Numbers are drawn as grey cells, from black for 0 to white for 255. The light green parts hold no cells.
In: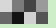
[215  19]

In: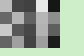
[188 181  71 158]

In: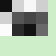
[16 86 18]

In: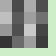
[171  90 201  60]

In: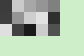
[ 60 149  26]

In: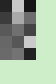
[ 36 169  68]

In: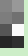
[132 113]

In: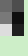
[105  15]
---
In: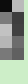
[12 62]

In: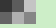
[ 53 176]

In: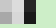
[200 215]

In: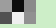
[157 239]

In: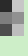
[ 42 145]

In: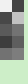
[241 194]

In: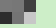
[121 116]
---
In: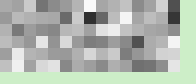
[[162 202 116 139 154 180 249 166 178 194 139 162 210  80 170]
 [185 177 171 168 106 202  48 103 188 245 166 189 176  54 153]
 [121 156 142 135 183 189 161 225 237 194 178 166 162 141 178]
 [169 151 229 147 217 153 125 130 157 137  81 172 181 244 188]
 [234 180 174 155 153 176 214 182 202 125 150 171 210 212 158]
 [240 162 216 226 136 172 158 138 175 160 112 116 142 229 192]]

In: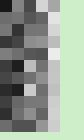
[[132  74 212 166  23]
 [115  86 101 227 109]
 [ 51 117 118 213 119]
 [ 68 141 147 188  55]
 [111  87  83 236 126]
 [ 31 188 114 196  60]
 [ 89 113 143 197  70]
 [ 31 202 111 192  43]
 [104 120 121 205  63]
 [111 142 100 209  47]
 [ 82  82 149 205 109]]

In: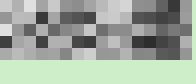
[[177 224 164 201 147 141 164 185 204 213 143 141  98  56 152 203]
 [187 185  58 165  93  83  71 198 202 184  84  78  66  75 156 149]
 [149  97 175 104 135 147 197 111 139 140 175 150 101 121 111 223]
 [166 176  65 177 176  71  60 158 191 154  56  45  67  80 176  63]
 [187 173 160 163 134 191 206 151 152 179 134 136  90  86 149 170]]

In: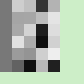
[[206 192  52 179 120]
 [165 166 188 228 120]
 [168 211  30 221 120]
 [225 172  15 209 120]
 [155 148 207 238 120]
 [ 98  15 183  32 120]]

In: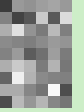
[[153 146 158 165 153  59]
 [ 67  86 202  89 220 130]
 [224 147 122 186 127 174]
 [132 126 139 154 148 139]
 [155  92 112 158 123 130]
 [202 182 123 179 119 174]
 [239 178 138 130 128 100]
 [171 134 116 249  78 171]
 [185 150 181 134 117  76]]

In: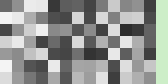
[[144 235 232  56  93  98  68 122 202 134 145  63 105]
 [233 173 126  78  71 213  73 216 128 203 208  75 243]
 [146 206 240 137 146  84 139  65 221  45  57  99  70]
 [233 159  67 106  72 217  89 177 110 230 174  98 210]
 [139 193 216  74  69 112  51  60 232  94 165  63 153]
 [145  84  73 234 101 165 163 181  77 222 152 198 244]
 [155 118  89 168  85 184 157 225  62 203 175 143 219]]
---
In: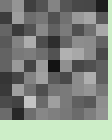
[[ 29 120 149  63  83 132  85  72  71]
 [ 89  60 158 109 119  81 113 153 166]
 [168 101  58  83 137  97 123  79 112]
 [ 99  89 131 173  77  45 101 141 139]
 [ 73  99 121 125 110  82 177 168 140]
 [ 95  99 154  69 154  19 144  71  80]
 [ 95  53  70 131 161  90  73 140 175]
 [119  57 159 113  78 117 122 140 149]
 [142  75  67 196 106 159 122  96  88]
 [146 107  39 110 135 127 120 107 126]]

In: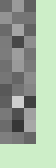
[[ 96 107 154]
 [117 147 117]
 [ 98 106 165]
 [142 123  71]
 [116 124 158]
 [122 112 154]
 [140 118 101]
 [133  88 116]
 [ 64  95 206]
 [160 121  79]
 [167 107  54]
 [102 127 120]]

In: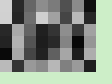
[[ 15 210  41 102 141 123  80 139]
 [ 38 209  37 111 207 161  69 185]
 [161  40 169 100  32  52 142  58]
 [149  35 178  84  29  41 132   8]
 [173   9 168  69  33  96 166  28]
 [ 30 186  52 153 138 183 128 154]]

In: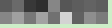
[[ 93  90 106  56  46 134  86  93  99]
 [123 134 160 119 162 113 211  97 142]]

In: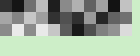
[[194  49  21 112 189  30 138 177  97 161  19]
 [113 166 132 198 158  50  81  48 154  38  98]
 [219 138 234 139 233 198  91  25  79 128 146]]

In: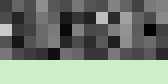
[[130  62 101  79 142  87  76 119  85  79 131  99  66 122]
 [137  76  37  75 119  97  25  54  34 190  43 161 100  77]
 [ 65 201  57  66 106 122   9 128  73  76 126 146  93   3]
 [ 73  82  22  84 105 127  39  75  44  89  31 142  95 107]
 [ 41 119  74  60  49  15 111 103  55  55 120  80  71  89]]
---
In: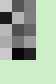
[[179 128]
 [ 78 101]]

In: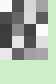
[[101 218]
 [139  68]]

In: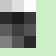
[[28 58]
 [63 83]]

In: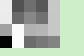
[[106 135]
 [250 177]]

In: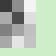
[[ 77 222]
 [163 191]]

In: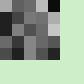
[[ 68 120]
 [127  81]]
